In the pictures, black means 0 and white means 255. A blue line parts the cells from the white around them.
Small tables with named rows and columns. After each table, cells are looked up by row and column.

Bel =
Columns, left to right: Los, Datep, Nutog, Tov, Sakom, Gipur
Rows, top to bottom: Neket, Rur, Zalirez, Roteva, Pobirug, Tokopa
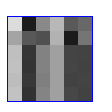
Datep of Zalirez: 53
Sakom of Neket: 89
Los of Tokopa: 194
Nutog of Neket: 137
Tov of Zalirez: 160
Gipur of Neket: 104
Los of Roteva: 193
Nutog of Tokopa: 132
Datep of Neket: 28

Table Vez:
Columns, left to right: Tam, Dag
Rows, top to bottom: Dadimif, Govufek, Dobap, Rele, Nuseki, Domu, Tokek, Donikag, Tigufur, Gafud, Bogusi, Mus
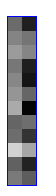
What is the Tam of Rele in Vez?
119
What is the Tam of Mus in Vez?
122
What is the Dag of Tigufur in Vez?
51
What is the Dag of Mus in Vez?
93
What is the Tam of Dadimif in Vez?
107
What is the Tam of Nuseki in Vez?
135
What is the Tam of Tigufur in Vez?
109
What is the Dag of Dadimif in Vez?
32

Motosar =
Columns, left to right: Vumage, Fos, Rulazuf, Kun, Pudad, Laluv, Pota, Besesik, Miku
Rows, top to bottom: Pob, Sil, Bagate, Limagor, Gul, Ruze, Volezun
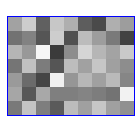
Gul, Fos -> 107
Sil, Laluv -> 188
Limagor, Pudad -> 189
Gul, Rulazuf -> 69
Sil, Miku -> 66
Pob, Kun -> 199
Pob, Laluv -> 93
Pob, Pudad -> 175
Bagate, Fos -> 152

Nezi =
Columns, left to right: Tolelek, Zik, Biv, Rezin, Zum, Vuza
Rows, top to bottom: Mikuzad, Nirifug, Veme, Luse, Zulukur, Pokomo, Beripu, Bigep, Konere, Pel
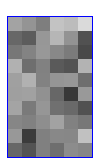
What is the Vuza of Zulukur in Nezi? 110
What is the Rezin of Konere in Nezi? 136
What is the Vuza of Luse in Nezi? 179
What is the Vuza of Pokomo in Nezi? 153
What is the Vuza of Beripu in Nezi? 81
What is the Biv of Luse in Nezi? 129
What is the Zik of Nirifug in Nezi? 92
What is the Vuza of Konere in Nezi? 193
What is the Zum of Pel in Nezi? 140
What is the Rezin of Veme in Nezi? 136
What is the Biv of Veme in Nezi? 152
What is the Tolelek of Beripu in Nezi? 164
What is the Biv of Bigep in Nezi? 142
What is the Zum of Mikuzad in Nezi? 188
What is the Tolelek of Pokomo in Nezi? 159

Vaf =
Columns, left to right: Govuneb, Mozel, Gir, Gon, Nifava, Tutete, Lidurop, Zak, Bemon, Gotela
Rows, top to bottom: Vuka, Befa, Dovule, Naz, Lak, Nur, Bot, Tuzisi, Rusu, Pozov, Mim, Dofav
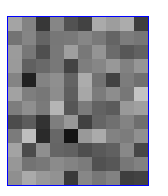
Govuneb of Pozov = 163
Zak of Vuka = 157
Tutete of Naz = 126
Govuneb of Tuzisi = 76
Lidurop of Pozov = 89
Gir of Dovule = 79
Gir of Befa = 100
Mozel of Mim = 115
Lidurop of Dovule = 148
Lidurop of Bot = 98
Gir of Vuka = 55
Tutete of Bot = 123

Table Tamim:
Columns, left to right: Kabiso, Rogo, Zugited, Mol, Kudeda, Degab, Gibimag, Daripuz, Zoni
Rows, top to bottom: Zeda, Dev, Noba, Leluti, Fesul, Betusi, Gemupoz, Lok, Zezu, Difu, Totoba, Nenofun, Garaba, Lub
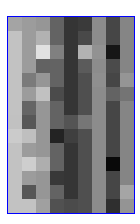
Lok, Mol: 99
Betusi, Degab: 79
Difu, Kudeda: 53
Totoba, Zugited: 174
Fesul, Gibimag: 143
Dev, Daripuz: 70
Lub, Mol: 81
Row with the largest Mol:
Noba

